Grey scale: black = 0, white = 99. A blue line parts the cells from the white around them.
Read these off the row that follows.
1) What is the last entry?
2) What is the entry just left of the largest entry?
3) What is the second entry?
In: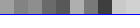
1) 81
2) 78
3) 51

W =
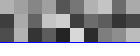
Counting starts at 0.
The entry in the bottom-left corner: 30
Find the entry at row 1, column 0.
24
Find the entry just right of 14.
84
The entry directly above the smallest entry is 80
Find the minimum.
14
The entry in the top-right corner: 66
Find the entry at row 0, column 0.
69
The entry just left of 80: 76
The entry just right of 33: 46

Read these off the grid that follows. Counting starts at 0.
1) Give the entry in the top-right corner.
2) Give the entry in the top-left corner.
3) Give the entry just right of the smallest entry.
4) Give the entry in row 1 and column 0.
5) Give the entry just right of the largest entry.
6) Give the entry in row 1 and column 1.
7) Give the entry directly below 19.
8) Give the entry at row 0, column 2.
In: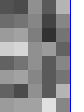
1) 70
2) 32
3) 45
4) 42
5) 52
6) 45
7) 60
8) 56

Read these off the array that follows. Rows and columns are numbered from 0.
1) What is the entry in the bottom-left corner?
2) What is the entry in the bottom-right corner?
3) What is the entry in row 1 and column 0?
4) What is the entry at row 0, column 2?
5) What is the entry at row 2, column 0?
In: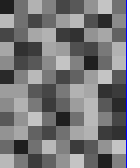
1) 72
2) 50
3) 72
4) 69
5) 27

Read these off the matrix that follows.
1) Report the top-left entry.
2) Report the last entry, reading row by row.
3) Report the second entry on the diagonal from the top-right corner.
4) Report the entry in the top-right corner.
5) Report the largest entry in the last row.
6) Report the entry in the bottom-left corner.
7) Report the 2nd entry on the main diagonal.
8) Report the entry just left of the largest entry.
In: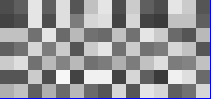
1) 30
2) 83
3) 75
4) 33
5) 89
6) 68
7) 30
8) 30

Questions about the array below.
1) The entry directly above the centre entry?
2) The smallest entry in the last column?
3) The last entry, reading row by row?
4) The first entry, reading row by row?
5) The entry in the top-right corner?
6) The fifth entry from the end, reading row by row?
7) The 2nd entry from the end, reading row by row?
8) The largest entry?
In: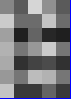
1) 39
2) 12
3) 22
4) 52
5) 35
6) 76
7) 39
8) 83

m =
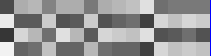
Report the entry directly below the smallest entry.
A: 94
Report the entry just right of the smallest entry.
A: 83
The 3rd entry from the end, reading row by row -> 75
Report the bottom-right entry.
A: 75
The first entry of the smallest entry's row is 21
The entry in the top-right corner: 47
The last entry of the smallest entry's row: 32
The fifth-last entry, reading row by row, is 25
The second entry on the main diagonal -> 35
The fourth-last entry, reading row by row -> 83
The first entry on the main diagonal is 29
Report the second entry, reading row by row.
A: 67
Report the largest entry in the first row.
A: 87
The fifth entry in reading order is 67
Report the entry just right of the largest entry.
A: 39
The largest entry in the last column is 79
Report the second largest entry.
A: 91
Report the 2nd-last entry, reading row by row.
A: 79

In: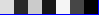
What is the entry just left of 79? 16
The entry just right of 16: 79

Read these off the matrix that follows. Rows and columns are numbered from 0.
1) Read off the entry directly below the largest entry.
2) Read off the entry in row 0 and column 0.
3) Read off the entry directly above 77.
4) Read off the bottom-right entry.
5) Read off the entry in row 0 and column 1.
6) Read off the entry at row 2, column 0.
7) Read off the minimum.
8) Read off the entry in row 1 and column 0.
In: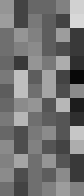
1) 22
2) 58
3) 18
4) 50
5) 26
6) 43
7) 3
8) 61

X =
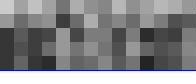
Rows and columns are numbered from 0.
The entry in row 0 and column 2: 75
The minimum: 14
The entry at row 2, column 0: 21
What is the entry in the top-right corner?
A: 59
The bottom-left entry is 21
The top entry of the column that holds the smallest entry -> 63
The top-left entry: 79
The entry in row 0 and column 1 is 63
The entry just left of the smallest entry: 45
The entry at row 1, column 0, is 59
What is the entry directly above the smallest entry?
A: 39
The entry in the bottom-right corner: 48
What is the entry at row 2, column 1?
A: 35

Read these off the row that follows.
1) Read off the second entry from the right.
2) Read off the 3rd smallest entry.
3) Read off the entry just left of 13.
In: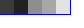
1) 65
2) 55
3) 23

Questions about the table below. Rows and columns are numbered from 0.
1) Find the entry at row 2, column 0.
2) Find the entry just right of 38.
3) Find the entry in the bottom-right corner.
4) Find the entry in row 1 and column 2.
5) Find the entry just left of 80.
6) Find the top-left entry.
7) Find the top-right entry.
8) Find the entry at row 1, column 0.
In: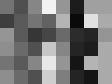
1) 58
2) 70
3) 66
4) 45
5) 31
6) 45
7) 62
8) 24

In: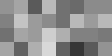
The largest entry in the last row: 84
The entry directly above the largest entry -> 80
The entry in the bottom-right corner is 57
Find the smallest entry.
21
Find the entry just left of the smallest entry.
38
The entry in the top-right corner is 54
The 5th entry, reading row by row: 44
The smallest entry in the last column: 47
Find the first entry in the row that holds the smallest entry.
64
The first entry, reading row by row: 57

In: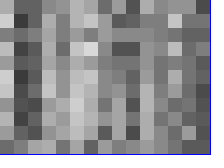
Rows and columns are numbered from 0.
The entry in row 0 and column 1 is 38
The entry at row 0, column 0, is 67
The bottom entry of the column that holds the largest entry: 38
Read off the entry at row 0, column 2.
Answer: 38
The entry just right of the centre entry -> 49
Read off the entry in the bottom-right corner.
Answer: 35
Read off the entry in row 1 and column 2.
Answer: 38
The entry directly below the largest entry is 60
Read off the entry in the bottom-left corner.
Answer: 42
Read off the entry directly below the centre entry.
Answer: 53
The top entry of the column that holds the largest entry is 64
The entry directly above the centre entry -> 49
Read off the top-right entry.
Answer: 29
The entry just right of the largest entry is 53
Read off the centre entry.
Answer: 53
